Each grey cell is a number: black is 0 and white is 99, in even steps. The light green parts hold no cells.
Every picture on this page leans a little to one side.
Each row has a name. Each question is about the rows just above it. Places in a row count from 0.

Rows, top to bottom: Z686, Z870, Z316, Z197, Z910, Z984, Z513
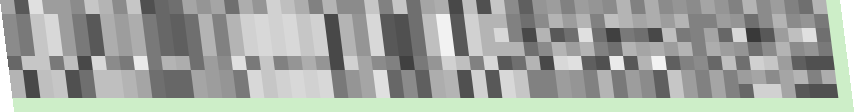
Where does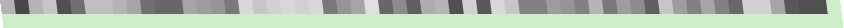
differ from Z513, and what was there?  2, [74]
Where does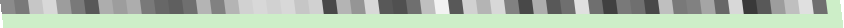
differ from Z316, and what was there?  38, [70]
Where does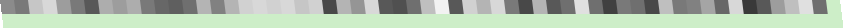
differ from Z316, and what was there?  36, [50]
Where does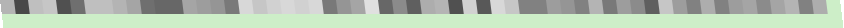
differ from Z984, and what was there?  50, [64]
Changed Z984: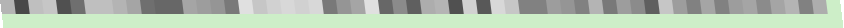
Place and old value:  17, [84]
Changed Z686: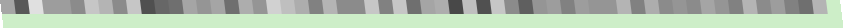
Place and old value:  43, [54]

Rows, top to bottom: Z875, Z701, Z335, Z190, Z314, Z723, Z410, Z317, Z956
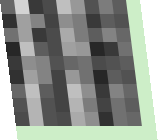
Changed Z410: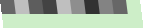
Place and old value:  6, [22]
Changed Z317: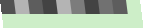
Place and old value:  2, [32]
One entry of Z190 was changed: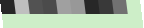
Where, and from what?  2, [36]
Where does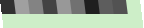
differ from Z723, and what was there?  6, [15]
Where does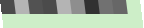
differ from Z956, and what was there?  4, [66]

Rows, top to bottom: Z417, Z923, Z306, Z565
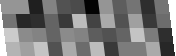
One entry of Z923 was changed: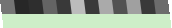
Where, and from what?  6, [26]
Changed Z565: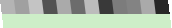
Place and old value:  9, [48]
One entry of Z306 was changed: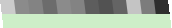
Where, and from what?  3, [39]
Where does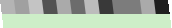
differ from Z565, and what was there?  11, [15]
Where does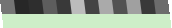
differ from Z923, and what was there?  3, [39]
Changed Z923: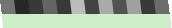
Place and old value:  2, [18]

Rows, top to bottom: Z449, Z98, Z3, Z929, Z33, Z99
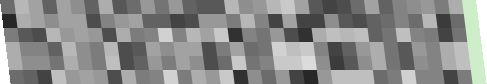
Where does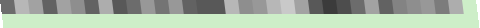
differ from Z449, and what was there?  23, [26]
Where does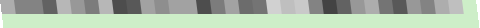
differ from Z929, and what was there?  5, [55]
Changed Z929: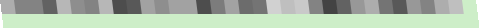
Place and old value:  6, [48]

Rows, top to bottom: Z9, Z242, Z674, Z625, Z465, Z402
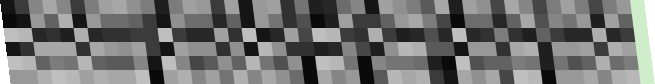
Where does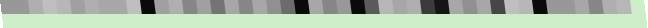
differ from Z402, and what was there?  16, [68]
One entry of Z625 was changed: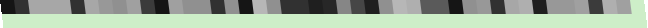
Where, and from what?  33, [59]
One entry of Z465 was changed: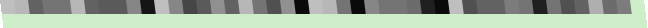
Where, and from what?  3, [48]
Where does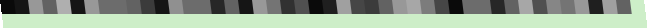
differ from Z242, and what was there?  25, [23]

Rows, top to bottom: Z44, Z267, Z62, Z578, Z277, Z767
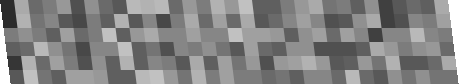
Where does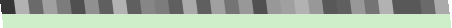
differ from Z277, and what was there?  12, [34]
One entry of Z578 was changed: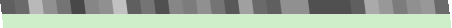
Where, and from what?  7, [52]
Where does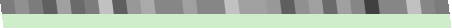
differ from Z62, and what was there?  29, [72]
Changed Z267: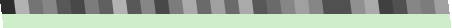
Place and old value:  24, [34]
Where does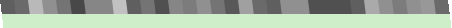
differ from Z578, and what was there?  27, [59]
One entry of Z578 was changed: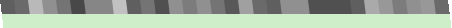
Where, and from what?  12, [52]

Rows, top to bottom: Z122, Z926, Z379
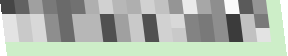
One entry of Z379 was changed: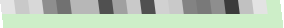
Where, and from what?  4, [41]
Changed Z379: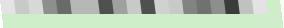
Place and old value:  14, [47]

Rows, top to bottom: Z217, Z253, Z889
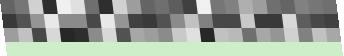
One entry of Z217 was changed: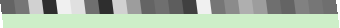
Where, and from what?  16, [50]
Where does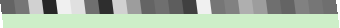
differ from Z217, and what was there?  3, [18]
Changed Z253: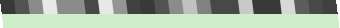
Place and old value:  2, [58]
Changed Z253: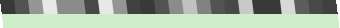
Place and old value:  15, [28]
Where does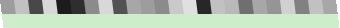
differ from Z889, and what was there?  4, [15]
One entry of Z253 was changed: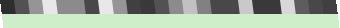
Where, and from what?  0, [22]
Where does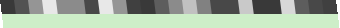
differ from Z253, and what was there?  11, [32]

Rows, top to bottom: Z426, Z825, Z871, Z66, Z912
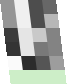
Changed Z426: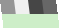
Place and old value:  2, [30]
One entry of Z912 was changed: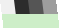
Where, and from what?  0, [97]
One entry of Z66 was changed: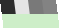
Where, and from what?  0, [20]
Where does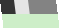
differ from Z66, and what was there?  2, [47]
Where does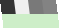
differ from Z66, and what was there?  1, [89]

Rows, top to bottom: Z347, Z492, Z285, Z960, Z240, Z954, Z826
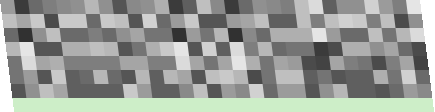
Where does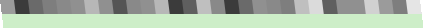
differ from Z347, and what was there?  11, [68]
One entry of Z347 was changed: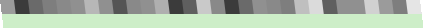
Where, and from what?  14, [74]
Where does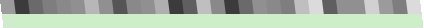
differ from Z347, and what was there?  29, [89]
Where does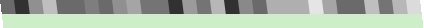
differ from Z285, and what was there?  23, [60]
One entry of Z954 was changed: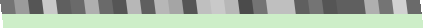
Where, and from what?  6, [71]

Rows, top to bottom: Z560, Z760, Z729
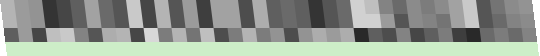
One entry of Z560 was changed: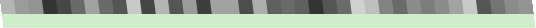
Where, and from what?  5, [37]
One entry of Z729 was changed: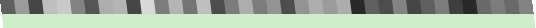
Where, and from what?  17, [70]
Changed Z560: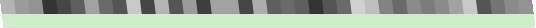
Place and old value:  17, [30]
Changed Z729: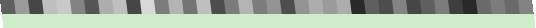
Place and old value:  8, [70]
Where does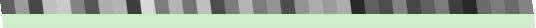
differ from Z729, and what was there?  9, [27]
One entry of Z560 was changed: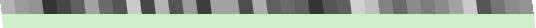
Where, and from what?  24, [41]

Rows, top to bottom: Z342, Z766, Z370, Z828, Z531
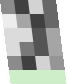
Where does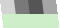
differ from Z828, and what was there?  0, [85]
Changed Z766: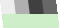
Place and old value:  1, [64]
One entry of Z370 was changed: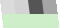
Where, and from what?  1, [85]
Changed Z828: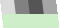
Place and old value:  1, [47]
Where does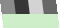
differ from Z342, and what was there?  1, [25]
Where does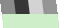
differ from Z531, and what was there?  1, [25]
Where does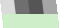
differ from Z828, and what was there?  1, [47]

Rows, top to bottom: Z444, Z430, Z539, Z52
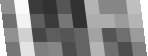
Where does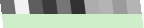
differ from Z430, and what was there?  7, [67]
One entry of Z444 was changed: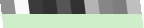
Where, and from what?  8, [52]
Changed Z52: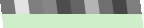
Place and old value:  8, [30]

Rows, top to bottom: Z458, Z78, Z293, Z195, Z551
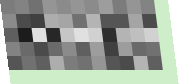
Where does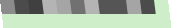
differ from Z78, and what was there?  3, [67]
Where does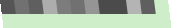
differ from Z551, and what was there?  7, [33]
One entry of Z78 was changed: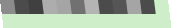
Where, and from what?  7, [33]

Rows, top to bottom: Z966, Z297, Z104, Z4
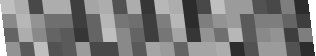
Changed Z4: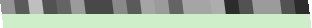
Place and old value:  4, [35]
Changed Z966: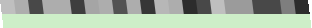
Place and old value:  18, [32]
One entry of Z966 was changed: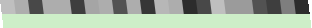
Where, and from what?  19, [28]

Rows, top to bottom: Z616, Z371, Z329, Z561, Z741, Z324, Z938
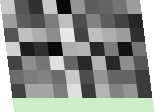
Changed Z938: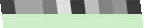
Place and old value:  6, [70]
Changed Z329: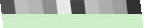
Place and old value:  2, [67]

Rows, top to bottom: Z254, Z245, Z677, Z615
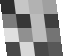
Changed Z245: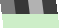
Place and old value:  2, [73]
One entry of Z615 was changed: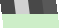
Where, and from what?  1, [84]
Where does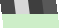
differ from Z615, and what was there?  2, [28]

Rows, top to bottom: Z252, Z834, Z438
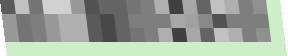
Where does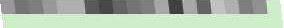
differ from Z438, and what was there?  11, [68]
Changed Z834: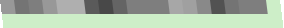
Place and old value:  16, [49]
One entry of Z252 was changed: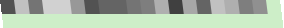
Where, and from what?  0, [35]
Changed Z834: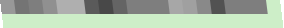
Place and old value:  3, [59]
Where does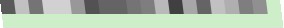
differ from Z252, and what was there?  11, [68]
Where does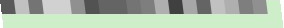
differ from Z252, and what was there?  5, [59]

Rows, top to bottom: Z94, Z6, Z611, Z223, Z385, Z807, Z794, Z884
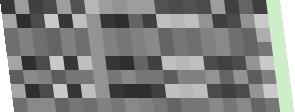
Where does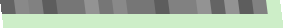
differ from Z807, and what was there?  0, [36]
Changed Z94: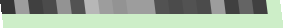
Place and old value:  4, [61]
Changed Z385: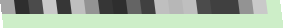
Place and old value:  16, [29]
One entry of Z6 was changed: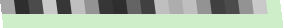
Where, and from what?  12, [71]
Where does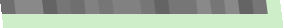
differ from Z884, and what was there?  8, [53]
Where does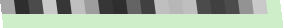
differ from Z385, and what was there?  6, [57]

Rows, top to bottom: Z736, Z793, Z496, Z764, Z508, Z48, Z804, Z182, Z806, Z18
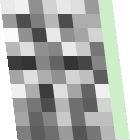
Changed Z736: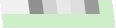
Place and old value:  0, [90]
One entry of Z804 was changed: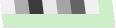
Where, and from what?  3, [86]
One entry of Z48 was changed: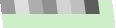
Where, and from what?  0, [64]
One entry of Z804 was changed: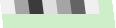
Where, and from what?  1, [67]

